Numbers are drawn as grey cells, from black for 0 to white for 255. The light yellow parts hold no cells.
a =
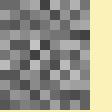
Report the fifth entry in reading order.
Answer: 65
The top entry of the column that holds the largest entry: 168
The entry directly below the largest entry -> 65
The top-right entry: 116
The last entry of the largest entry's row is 127
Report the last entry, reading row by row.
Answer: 97
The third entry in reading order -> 148
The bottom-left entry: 86
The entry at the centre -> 168
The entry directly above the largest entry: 159
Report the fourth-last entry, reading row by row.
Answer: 159
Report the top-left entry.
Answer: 106
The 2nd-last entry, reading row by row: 148
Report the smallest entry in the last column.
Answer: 65
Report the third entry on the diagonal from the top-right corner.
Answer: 106
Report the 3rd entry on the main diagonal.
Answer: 127
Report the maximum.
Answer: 195
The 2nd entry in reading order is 106
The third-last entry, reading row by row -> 97
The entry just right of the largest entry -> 65
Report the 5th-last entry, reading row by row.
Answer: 97

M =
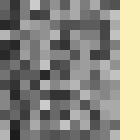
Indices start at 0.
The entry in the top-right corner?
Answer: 82
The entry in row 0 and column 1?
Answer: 51
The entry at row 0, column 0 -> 104
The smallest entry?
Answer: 28
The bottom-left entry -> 181
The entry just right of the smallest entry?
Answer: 115
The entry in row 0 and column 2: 125
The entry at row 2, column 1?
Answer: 51
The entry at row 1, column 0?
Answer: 92
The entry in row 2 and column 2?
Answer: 169
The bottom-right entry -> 181
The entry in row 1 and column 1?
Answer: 60

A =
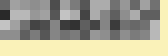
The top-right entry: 113
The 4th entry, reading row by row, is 142
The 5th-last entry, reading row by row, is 104
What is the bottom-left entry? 142
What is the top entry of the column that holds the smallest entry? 104
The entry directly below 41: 195
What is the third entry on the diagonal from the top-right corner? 104
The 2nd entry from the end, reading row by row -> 133
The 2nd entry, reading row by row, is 161
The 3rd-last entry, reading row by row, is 123
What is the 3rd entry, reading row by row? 151
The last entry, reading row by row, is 184
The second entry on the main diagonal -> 184
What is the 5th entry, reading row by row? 151
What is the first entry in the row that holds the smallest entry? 41

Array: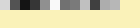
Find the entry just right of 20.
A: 54
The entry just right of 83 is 20
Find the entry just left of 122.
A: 113

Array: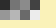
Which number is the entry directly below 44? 151
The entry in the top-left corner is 44

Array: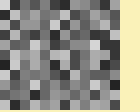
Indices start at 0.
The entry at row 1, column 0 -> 44
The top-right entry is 162
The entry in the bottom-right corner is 74
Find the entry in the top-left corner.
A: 213
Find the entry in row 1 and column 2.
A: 127
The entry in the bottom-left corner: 192
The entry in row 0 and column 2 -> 116
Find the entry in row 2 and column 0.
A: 182
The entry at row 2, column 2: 150

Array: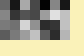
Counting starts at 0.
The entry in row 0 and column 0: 104
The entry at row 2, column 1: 113
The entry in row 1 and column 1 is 53
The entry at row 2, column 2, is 212
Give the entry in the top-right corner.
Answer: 23
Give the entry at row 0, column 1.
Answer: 23
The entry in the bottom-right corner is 181
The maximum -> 224

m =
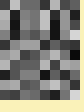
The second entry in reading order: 192
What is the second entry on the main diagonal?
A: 31
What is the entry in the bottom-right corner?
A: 213
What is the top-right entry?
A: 95
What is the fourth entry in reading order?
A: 106
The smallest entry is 10
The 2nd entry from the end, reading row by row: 116
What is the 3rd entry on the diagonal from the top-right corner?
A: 20
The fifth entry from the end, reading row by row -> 106
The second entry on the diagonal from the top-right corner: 150
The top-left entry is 64
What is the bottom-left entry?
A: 73
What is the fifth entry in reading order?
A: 52
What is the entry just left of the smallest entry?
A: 116
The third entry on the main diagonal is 138
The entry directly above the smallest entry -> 52

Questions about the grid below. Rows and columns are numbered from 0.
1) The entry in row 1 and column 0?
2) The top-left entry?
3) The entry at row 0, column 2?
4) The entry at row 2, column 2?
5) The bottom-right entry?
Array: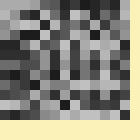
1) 182
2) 171
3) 171
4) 192
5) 47
